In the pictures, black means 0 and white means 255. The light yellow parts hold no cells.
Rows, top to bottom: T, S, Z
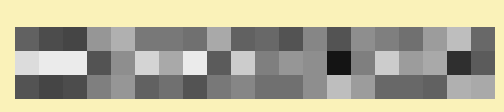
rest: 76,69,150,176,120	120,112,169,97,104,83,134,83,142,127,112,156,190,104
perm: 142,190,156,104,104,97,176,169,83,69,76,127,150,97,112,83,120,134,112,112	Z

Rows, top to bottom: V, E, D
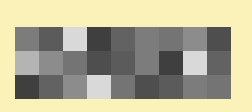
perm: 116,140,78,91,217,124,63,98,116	D
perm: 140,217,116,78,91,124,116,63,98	D
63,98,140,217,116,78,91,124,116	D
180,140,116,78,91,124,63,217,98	E
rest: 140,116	78,91,124,63,217,98
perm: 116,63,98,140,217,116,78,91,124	D

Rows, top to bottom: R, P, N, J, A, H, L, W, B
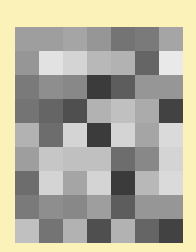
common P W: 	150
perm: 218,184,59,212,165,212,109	L
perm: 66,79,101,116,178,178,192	B
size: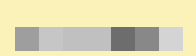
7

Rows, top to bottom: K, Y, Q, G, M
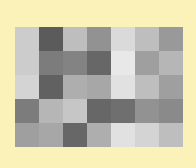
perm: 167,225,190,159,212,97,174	Q
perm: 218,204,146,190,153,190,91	K
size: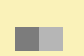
2
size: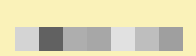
7
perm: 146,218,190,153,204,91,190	K

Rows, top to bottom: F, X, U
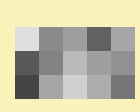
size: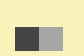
2
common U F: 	166

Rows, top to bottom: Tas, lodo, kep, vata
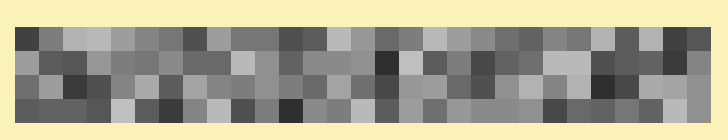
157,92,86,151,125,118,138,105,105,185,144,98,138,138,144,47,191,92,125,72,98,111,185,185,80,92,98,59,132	lodo
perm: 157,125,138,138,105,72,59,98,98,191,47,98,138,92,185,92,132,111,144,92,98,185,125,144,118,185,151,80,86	vata

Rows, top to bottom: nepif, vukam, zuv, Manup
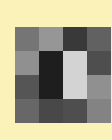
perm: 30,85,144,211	zuv
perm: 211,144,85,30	zuv
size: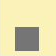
1
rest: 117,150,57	97
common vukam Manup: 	78
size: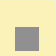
1

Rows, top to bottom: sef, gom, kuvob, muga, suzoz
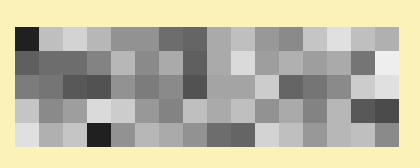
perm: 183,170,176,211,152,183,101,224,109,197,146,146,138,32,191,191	suzoz
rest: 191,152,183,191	138
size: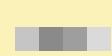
4
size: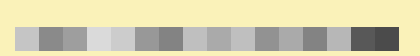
16
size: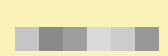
6
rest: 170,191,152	138,197,224,191,176

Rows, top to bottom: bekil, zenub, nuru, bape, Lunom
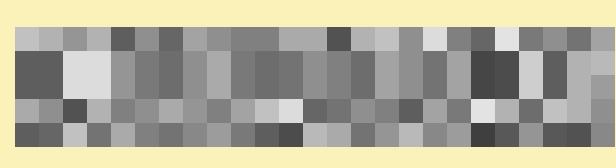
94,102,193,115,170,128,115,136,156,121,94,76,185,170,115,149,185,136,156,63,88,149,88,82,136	Lunom
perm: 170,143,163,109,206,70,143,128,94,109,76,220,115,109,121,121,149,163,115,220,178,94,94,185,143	zenub
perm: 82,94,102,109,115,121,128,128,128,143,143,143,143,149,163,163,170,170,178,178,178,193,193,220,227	bape
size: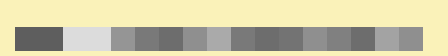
17

